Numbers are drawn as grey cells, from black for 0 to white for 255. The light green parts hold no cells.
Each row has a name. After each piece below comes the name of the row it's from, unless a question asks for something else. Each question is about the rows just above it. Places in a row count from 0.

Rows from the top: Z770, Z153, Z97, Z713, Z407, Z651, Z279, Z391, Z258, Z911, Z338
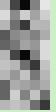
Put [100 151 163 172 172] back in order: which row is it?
Z258
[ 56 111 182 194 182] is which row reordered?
Z338
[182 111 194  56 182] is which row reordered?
Z338
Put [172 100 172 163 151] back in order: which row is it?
Z258

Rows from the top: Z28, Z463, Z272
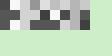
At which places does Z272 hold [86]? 0 3 4 5
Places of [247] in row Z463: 5
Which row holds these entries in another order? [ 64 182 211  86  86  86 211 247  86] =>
Z272

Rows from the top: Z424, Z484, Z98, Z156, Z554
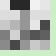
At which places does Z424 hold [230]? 0 4
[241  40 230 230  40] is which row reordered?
Z424
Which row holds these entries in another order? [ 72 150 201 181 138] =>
Z554
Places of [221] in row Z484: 0 1 3 4

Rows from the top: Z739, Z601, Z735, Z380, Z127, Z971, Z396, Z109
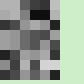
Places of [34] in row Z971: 0
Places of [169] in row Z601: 0
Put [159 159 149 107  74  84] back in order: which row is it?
Z380
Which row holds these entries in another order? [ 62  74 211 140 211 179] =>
Z396
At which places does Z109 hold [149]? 2 4
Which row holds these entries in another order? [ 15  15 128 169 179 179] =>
Z601
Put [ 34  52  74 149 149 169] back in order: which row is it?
Z735

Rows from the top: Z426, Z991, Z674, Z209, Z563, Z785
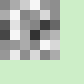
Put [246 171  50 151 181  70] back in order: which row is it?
Z209
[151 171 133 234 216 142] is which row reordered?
Z785
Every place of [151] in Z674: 2
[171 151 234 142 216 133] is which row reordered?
Z785
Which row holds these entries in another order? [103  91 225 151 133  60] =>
Z674

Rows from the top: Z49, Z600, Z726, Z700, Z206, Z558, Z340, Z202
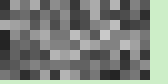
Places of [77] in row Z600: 3 8 10 12
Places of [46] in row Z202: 2 10 14

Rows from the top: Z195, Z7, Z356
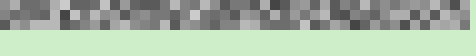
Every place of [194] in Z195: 10
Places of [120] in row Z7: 2 8 15 16 20 22 30 36
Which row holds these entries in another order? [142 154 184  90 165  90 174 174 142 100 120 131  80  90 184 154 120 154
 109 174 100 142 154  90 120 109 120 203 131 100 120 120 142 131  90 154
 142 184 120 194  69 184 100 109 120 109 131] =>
Z7
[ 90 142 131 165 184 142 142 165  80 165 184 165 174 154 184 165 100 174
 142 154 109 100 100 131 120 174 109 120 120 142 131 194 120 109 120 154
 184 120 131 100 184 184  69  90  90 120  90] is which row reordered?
Z356
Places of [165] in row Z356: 1 11 33 41 44
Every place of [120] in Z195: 4 16 19 23 24 37 39

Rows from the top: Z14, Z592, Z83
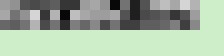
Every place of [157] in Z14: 0 8
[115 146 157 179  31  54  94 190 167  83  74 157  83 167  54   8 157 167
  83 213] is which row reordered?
Z592

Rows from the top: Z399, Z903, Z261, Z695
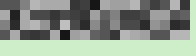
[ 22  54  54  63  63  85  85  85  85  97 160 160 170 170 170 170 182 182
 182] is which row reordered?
Z695
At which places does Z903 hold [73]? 3 4 6 14

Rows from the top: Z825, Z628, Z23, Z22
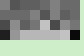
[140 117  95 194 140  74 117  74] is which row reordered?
Z23
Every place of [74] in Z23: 0 5
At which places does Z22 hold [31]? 0
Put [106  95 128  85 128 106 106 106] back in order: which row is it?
Z628
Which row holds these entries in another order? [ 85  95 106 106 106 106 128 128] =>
Z628
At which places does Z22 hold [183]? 2 3 4 5
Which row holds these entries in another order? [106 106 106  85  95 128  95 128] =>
Z825

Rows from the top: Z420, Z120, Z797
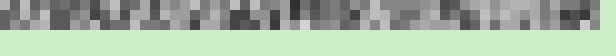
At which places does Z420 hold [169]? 14 47 50 53 55
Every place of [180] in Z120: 2 16 21 38 43
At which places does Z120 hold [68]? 9 23 24 27 35
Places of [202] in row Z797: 58

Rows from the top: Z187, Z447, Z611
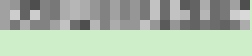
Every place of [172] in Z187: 6 8 20
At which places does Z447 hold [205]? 1 3 23
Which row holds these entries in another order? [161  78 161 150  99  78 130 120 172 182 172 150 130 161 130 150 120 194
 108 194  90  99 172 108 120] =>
Z187
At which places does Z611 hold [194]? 6 14

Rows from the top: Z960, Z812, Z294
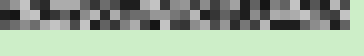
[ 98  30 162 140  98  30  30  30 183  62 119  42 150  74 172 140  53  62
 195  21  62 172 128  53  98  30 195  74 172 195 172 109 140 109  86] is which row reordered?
Z294
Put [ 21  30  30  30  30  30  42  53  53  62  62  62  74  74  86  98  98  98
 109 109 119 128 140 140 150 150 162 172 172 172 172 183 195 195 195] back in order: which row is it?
Z960
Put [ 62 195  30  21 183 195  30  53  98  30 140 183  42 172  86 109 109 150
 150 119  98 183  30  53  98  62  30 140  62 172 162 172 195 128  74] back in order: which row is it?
Z812

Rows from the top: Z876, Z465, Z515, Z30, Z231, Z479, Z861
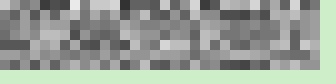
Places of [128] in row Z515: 1 3 9 11 14 15 17 24 27 29
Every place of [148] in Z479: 5 13 14 18 21

